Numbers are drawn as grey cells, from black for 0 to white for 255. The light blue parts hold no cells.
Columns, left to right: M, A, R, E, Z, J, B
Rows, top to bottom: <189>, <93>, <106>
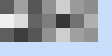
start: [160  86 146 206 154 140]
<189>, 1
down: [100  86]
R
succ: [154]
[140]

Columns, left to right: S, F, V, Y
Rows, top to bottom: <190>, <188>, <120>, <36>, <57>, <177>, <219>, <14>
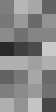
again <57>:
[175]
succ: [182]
[167]
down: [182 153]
F

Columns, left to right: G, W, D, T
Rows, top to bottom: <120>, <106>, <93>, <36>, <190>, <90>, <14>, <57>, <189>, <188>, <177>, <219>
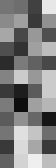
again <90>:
[203]
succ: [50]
[160]
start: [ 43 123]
<190>, 0
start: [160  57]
<106>, 1
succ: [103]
[21]
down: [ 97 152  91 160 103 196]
D

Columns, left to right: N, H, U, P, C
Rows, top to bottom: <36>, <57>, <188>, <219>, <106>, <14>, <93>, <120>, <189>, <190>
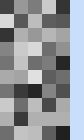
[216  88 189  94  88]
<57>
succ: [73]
[170]
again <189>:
[176]

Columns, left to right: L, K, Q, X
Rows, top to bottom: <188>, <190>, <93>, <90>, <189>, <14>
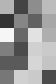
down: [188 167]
X
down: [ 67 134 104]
K
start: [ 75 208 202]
<90>, 1

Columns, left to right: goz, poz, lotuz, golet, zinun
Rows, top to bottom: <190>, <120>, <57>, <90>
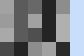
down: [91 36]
poz
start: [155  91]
<120>, 0
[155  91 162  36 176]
<120>
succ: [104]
[36]
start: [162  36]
<120>, 2
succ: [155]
[91]
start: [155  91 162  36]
<120>, 0

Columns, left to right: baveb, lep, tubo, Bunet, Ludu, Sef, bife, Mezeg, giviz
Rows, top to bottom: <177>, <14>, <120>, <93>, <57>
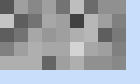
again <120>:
[94]
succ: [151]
[159]
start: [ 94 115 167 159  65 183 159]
<14>, 1
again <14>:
[159]
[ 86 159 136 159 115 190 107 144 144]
<177>
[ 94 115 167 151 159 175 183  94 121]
<120>
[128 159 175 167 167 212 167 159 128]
<93>

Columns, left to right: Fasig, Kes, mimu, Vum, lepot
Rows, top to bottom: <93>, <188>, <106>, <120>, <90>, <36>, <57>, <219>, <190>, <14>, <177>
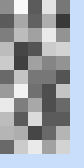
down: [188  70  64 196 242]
Kes
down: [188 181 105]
Fasig
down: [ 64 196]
Kes
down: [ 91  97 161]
mimu
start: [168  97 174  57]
<188>, 1
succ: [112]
[78]
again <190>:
[91]

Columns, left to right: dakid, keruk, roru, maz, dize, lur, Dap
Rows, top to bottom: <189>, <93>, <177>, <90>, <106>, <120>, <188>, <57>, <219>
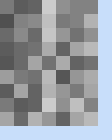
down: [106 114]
roru
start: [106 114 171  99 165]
<90>, 1
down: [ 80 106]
dakid
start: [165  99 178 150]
<188>, 1

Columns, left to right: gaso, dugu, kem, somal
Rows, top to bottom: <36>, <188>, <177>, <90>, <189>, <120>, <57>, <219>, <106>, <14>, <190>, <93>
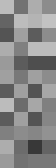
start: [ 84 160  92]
<177>, 0
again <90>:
[188]
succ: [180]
[194]

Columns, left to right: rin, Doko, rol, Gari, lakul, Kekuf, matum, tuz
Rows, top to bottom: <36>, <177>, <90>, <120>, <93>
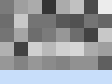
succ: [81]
[116]
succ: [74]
[236]
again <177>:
[116]

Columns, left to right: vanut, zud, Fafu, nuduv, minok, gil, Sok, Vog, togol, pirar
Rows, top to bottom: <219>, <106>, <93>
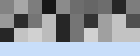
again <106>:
[117]
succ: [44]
[117]
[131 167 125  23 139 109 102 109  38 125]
<219>
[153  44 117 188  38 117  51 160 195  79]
<106>
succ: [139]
[109]

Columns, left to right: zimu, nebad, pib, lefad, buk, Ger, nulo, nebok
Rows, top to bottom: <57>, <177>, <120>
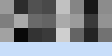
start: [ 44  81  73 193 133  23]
<57>, 1
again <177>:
[170]

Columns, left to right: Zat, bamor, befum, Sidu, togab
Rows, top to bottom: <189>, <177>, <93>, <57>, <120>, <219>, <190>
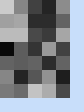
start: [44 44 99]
<177>, 2
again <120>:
[99]

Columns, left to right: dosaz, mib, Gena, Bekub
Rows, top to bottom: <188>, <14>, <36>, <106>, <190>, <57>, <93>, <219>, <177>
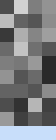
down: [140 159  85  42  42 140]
Bekub
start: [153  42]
<190>, 2
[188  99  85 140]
<14>
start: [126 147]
<188>, 2
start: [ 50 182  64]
<219>, 1

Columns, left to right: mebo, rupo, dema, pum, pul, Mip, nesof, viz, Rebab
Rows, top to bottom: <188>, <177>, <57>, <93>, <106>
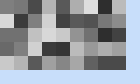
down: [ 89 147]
Mip
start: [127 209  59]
<93>, 1
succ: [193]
[216]
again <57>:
[113]

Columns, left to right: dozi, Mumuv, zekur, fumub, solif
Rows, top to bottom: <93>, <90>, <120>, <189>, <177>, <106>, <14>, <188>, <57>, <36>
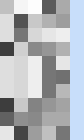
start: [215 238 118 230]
<177>, 1
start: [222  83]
<90>, 0
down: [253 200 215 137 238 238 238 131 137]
zekur

